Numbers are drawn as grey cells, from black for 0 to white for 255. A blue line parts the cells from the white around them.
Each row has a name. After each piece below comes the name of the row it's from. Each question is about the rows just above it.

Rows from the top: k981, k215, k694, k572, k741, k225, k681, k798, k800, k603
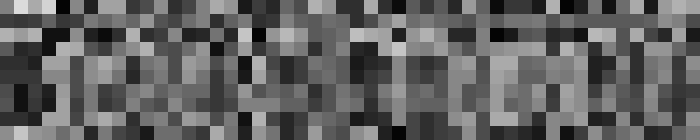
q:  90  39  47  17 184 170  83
k694
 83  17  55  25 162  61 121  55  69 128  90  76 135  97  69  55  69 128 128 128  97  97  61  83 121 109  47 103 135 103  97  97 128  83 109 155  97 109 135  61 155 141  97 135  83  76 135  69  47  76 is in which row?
k798
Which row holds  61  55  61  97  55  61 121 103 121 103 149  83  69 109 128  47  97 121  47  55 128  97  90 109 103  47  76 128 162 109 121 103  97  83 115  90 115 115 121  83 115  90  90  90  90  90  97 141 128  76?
k215
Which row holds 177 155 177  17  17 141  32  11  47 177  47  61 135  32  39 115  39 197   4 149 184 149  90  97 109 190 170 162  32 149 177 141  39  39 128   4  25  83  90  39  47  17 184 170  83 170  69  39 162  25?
k694

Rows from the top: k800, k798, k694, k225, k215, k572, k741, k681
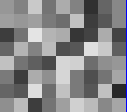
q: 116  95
k215
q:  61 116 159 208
k681
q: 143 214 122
k572
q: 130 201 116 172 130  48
k800
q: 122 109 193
k798
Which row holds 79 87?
k225

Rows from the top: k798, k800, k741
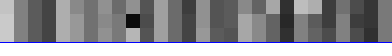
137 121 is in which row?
k800
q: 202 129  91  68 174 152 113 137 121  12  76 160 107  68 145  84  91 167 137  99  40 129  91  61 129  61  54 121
k800
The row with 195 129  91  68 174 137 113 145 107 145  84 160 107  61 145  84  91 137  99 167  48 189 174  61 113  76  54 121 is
k798
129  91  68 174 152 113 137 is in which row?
k800
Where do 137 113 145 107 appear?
k798
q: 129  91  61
k800

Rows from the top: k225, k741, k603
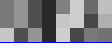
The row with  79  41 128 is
k225
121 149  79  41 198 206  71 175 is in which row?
k741
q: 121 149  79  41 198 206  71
k741
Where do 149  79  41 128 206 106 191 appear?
k225
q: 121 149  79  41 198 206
k741
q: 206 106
k225

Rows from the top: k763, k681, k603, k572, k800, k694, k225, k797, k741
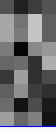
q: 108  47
k800
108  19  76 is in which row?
k797

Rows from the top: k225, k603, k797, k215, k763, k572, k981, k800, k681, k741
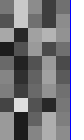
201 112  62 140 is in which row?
k603
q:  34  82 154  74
k763
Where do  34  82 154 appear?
k763
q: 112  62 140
k603
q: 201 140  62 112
k225
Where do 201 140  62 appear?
k225
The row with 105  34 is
k763

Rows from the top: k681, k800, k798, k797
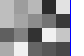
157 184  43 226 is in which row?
k681
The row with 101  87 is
k797

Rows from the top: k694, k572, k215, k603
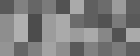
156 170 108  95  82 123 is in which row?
k572
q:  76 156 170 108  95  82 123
k572
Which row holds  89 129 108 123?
k603

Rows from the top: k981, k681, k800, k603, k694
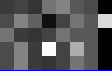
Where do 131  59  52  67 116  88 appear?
k694
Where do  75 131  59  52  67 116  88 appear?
k694
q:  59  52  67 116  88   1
k694
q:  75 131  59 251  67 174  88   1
k603
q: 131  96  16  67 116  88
k681
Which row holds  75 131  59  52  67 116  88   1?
k694

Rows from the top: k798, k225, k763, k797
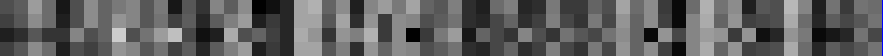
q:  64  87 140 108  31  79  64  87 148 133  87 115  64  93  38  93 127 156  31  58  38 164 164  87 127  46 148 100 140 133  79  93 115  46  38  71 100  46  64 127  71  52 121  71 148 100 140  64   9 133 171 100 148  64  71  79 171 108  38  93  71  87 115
k797
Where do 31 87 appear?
k798
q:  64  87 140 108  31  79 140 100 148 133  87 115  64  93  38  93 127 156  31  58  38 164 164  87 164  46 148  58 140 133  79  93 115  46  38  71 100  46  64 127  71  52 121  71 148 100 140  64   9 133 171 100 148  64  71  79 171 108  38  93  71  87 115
k225
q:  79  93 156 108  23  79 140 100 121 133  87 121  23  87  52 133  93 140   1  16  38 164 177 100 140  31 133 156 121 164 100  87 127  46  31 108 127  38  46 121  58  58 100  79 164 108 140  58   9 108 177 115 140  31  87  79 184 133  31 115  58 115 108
k798

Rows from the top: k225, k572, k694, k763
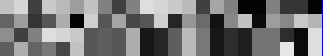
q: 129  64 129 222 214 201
k225
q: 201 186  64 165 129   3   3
k225
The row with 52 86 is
k572
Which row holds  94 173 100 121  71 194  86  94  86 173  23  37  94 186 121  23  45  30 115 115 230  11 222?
k763

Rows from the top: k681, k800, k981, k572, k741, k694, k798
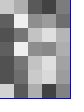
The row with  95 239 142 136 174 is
k572
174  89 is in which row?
k681
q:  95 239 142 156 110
k800
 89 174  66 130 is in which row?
k798
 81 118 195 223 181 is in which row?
k981

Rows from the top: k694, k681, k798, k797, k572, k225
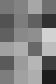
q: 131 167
k694
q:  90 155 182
k572
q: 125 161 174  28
k225

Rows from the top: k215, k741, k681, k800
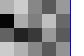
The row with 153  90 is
k681
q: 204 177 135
k800
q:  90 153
k215

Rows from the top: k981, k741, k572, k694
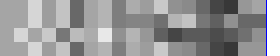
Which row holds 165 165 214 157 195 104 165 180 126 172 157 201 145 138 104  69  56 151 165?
k981
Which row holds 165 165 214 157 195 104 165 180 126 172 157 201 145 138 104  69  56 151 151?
k694
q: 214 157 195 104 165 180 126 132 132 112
k741

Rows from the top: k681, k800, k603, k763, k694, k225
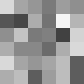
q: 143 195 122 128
k603
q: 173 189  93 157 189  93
k225
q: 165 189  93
k694
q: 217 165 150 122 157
k681

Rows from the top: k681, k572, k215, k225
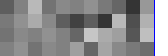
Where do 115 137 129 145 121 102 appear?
k681
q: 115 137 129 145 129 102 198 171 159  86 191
k215
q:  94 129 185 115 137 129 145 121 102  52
k681
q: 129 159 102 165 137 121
k225

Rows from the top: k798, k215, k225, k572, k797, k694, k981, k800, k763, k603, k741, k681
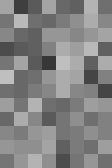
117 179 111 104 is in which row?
k800
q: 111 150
k694
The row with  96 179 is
k798
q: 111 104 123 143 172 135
k215

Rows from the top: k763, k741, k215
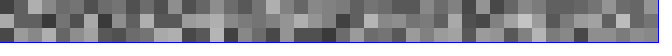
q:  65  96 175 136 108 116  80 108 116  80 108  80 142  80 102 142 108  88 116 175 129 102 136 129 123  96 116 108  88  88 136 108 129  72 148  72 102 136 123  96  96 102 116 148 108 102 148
k763
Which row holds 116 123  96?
k741
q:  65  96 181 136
k741
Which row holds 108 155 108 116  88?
k215
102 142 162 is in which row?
k215
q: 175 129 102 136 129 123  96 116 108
k763
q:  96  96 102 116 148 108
k763

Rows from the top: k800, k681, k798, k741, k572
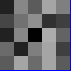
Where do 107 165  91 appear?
k572
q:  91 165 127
k800
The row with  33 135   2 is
k798
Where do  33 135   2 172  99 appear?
k798

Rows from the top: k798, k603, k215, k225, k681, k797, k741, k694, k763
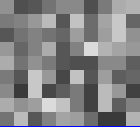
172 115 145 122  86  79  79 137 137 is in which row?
k681
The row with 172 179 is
k798
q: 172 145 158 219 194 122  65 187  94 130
k694
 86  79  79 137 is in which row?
k681
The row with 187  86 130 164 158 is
k763
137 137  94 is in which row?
k681

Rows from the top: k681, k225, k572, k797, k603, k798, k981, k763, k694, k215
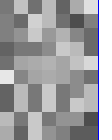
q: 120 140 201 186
k797
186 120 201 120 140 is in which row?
k981
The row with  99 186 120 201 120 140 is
k981
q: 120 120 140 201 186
k797
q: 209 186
k225

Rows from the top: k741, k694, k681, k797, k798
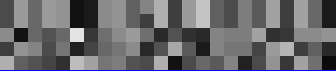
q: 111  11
k798
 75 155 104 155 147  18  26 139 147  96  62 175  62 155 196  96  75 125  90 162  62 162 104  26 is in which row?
k694
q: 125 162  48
k681

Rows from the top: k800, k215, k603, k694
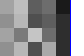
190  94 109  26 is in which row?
k800
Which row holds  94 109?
k800

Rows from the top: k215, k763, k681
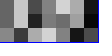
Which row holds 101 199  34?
k763
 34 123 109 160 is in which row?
k763
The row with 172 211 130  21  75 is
k681
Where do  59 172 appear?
k681

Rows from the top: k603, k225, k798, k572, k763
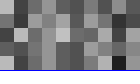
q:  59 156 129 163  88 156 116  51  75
k225
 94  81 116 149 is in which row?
k572
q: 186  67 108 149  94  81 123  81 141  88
k603
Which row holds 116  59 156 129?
k225

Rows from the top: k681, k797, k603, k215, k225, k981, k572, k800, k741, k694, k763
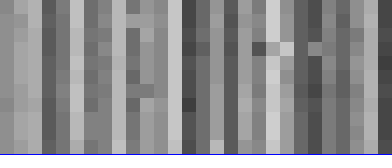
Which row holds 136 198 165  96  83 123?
k800
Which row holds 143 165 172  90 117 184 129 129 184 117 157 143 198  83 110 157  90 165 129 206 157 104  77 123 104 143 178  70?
k741
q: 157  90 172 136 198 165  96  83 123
k800
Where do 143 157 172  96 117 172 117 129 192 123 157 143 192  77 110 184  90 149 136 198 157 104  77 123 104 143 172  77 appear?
k763
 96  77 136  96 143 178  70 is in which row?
k797

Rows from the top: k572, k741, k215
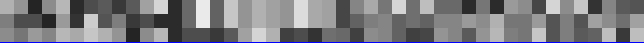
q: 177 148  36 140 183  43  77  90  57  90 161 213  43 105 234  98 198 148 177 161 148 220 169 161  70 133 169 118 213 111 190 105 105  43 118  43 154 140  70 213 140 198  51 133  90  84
k572
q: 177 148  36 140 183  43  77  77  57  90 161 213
k215
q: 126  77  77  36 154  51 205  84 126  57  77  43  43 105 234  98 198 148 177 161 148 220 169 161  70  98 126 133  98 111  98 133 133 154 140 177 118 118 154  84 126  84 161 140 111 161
k741
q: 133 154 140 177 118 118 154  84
k741
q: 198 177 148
k215

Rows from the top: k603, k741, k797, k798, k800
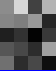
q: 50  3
k797
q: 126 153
k741
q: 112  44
k800
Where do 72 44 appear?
k798

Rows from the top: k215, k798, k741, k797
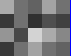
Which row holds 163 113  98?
k797
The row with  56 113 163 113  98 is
k797
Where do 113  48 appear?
k798
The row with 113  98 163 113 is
k215

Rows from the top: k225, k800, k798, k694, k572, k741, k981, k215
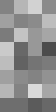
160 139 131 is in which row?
k741
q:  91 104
k215
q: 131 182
k225
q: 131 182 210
k225

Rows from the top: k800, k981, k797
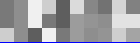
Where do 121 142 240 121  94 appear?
k981
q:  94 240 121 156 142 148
k797
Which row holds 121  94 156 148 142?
k981
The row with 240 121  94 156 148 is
k981
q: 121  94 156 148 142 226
k981
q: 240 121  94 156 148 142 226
k981

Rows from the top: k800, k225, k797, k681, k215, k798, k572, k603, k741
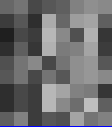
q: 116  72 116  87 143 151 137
k798
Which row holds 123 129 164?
k681
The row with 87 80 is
k741
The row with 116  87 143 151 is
k798
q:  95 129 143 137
k800
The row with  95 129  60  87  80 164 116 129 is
k741

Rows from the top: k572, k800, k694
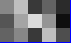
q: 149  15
k800
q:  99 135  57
k694
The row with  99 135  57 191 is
k694

